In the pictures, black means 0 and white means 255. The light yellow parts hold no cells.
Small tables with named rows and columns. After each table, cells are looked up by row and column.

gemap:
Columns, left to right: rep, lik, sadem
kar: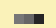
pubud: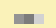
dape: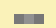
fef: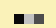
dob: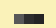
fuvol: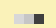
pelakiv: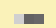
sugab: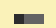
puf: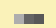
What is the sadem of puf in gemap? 88
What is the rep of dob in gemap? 88
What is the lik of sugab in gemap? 99
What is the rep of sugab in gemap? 44
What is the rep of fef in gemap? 9
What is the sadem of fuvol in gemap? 63
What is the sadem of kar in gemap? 37
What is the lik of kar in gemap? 102
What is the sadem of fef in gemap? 77
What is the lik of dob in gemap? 46
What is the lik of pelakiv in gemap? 99
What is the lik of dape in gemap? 145
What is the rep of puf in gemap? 174
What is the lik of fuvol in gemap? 198
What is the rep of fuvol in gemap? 216
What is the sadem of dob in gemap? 36
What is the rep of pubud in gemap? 148
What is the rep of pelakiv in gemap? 208
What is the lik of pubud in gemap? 124
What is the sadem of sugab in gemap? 99
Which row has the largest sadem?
pubud

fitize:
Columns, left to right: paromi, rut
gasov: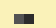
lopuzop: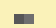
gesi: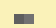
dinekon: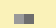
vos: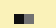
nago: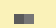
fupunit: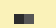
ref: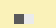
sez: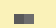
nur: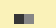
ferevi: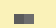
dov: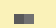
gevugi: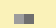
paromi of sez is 90
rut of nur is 135
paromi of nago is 91
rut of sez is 110
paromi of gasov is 83
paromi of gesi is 95
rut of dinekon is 110
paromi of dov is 90
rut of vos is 114
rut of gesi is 114
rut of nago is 119
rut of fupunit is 87
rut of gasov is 44
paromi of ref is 90
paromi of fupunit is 44
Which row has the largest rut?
ref

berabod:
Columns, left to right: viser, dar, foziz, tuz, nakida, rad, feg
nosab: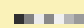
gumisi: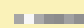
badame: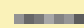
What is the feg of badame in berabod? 93
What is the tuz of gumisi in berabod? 144
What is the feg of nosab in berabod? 154
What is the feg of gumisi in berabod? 144
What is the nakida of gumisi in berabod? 140
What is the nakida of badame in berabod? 131
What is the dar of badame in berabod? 104
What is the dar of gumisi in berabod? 247
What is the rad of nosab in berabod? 182
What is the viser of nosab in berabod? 48
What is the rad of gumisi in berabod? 161
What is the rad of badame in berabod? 150
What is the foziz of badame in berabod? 122
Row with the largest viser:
gumisi

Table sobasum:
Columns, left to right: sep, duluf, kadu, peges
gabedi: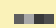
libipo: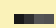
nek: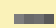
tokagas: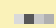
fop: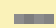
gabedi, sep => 95
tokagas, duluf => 88
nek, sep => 126
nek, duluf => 106
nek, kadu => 111
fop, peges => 131
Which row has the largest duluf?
gabedi

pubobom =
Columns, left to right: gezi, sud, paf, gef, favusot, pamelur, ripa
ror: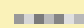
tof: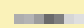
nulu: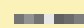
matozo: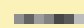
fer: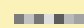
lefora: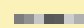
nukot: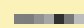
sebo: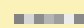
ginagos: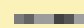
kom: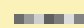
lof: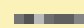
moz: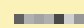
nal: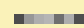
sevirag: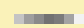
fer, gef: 222
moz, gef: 175
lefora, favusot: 92
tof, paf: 157
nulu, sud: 147
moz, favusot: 73
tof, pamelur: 214
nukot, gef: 166
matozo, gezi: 144
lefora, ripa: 176
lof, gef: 111
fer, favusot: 92
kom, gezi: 108
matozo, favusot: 72
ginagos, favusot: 67

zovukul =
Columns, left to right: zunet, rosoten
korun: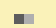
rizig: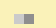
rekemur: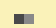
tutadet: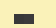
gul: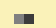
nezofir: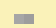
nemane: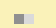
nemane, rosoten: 218
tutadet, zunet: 56
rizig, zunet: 203
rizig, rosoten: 143
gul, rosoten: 60
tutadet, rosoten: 59
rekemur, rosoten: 137
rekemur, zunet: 73
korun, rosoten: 175
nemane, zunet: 144
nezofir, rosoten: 157
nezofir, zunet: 166
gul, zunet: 128
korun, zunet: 93

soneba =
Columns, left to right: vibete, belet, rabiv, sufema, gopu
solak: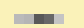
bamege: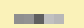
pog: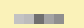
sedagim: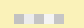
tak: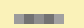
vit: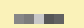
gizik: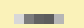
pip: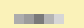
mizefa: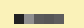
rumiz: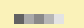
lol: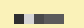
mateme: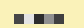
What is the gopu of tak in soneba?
161
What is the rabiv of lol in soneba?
75
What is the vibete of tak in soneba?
156
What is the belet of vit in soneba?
124
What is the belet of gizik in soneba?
124
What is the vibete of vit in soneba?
135
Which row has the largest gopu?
rumiz

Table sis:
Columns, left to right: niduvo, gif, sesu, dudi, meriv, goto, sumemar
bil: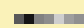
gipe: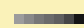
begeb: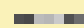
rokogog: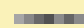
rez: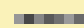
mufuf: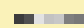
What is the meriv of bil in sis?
206
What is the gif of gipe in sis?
137
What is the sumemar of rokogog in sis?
138
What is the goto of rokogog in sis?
102
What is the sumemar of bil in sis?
144
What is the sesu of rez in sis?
134

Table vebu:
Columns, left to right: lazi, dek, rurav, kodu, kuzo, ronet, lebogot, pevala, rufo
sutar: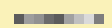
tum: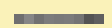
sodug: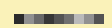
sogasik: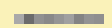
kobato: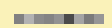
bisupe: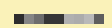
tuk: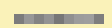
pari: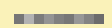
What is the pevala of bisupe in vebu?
185
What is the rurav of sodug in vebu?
105
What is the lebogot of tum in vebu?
116
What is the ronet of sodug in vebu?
112
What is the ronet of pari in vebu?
119
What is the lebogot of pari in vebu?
151

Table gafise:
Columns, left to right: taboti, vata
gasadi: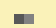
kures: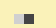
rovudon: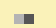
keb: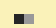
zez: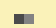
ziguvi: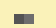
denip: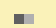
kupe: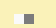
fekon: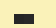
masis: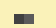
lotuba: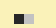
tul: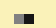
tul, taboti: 129
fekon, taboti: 37
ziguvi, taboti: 84
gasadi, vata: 130
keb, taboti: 37
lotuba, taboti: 39
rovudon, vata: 86
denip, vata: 176
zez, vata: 131
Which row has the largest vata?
lotuba

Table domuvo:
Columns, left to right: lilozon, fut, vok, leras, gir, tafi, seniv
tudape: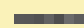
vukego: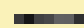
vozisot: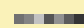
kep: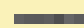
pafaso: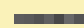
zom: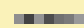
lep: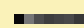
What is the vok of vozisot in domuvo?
194
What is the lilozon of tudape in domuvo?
88
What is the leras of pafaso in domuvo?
96
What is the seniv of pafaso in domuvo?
84
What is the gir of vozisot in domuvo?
145
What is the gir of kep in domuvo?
79
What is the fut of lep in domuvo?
118
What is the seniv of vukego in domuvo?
48
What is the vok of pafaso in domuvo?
82
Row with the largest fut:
vozisot

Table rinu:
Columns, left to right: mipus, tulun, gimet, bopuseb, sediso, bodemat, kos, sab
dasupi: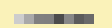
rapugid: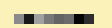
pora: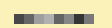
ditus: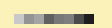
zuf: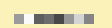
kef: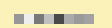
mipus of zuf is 155
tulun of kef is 238
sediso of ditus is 120
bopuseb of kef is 191
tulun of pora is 102
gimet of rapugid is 160

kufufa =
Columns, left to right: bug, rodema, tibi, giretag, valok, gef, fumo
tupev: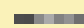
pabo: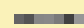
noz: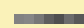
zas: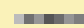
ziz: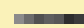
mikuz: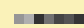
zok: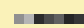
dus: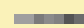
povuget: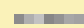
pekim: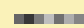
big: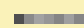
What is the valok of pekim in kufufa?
112
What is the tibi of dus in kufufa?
123
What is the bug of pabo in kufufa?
100
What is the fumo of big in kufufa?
134
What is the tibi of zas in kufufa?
150
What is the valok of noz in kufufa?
79
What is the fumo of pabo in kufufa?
150
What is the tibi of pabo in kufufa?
134
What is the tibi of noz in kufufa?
119

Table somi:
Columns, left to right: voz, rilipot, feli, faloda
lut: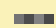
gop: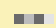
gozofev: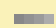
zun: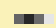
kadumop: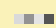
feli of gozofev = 155
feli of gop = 106
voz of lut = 116
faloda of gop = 228
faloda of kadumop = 85
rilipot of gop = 188
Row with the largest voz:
kadumop

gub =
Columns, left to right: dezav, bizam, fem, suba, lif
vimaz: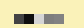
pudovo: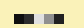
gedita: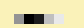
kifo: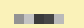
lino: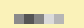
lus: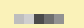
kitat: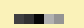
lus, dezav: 190
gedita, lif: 233
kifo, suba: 70
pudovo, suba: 144
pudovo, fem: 224
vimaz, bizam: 15
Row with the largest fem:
pudovo

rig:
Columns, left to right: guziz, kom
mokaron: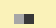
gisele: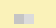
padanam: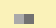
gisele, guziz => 197
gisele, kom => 219
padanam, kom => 114
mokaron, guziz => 167
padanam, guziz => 170
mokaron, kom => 56

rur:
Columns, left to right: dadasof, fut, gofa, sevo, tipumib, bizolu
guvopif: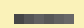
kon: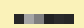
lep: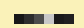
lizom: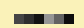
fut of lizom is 46
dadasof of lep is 23
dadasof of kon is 39
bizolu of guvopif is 104
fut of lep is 45
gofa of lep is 76
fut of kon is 165
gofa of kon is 127
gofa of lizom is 18
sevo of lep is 200
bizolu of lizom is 13
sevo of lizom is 149
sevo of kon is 35
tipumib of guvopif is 97

